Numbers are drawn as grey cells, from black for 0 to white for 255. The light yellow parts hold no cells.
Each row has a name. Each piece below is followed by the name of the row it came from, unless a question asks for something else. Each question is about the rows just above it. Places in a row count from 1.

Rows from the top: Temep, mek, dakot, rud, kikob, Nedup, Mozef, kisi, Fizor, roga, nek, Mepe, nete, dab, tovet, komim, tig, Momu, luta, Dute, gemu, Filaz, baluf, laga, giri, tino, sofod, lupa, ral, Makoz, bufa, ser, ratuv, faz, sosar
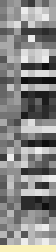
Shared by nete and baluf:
[102]
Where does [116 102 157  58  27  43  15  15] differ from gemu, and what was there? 8, [27]
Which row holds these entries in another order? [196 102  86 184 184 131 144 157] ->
faz

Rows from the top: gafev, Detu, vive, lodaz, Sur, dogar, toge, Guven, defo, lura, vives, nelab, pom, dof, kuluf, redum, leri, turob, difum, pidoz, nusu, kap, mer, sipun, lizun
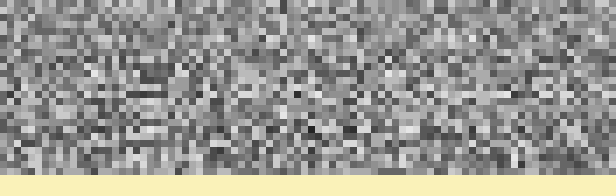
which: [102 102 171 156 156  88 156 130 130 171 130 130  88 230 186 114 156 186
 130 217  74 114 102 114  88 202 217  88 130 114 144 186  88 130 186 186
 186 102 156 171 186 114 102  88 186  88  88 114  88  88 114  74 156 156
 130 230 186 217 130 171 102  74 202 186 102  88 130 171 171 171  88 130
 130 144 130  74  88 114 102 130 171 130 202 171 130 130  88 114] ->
vives
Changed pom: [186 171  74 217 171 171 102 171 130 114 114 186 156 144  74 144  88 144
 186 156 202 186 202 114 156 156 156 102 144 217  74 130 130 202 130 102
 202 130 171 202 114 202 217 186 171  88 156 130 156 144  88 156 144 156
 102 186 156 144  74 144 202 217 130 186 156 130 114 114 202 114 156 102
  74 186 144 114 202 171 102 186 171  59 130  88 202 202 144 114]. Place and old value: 82, [74]
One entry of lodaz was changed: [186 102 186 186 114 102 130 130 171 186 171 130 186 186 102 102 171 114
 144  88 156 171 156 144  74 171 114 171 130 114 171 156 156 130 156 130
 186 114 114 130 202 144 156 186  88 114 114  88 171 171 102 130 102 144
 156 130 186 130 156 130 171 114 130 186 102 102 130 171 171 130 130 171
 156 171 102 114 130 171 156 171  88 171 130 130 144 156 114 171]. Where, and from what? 22, [156]
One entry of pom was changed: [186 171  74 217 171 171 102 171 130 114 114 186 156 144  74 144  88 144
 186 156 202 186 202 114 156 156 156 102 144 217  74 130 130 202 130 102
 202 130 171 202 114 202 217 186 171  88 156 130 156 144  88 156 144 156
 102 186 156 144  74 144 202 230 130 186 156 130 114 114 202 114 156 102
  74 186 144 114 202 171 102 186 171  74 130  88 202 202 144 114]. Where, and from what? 62, [217]
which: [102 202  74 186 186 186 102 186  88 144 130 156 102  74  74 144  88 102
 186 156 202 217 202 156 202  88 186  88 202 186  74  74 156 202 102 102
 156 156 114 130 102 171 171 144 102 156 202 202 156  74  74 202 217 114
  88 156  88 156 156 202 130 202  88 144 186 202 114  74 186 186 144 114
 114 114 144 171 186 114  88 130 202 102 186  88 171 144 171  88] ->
kuluf
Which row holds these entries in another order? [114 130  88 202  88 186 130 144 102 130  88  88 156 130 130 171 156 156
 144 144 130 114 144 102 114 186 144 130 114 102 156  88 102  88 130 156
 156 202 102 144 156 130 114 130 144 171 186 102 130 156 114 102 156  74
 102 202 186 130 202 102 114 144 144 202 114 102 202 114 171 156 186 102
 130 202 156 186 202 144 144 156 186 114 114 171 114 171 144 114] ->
turob

